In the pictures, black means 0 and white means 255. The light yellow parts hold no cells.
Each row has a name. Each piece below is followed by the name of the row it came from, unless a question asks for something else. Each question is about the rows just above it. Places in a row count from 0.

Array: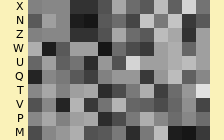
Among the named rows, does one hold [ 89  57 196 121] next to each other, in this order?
no
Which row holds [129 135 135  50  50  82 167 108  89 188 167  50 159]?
Z
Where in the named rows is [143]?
V, 11
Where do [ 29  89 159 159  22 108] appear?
W

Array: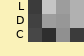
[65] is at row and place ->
D, 0
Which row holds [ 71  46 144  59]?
C
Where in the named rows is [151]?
D, 2
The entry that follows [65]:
[157]
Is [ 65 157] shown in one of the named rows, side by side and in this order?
yes
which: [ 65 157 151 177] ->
D

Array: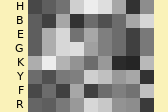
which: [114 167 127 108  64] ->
E
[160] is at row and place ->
G, 4
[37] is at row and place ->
K, 7
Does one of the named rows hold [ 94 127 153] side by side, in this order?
no
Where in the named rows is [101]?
R, 0
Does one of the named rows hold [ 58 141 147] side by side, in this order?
no
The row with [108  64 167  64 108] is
F

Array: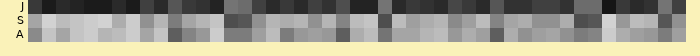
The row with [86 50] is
J
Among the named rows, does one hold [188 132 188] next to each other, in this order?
no
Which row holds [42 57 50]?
J

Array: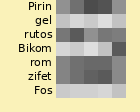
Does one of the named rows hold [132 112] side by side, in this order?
yes
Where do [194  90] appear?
Bikom
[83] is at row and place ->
Pirin, 3
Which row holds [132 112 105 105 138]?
rom
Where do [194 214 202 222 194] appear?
gel
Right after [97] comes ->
[90]

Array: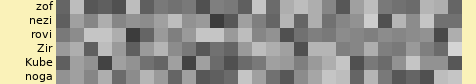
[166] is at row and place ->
noga, 18
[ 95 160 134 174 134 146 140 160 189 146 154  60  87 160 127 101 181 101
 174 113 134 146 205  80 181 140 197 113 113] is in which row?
nezi
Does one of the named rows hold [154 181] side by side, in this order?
yes

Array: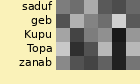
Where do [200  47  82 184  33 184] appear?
Topa
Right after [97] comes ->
[33]
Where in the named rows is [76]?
saduf, 4
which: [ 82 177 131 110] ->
geb
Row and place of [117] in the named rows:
zanab, 5

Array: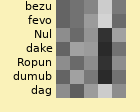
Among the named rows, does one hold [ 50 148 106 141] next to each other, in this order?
no
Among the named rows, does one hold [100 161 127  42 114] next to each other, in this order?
no
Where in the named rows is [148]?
Nul, 2

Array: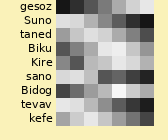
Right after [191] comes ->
[85]
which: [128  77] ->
taned
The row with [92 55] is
tevav
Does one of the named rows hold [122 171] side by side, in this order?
yes
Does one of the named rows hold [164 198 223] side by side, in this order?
no
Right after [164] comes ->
[204]
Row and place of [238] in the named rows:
Biku, 4

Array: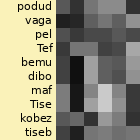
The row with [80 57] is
pel
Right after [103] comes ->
[50]
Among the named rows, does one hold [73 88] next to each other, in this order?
yes
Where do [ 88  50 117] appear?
podud
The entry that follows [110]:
[117]
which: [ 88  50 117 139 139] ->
podud

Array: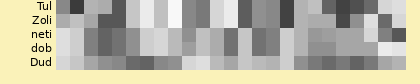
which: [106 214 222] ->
Tul
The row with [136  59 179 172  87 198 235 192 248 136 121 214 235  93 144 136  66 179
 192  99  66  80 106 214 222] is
Tul
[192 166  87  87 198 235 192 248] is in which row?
Zoli
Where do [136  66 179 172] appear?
Zoli
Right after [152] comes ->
[158]
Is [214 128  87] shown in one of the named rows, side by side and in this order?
yes

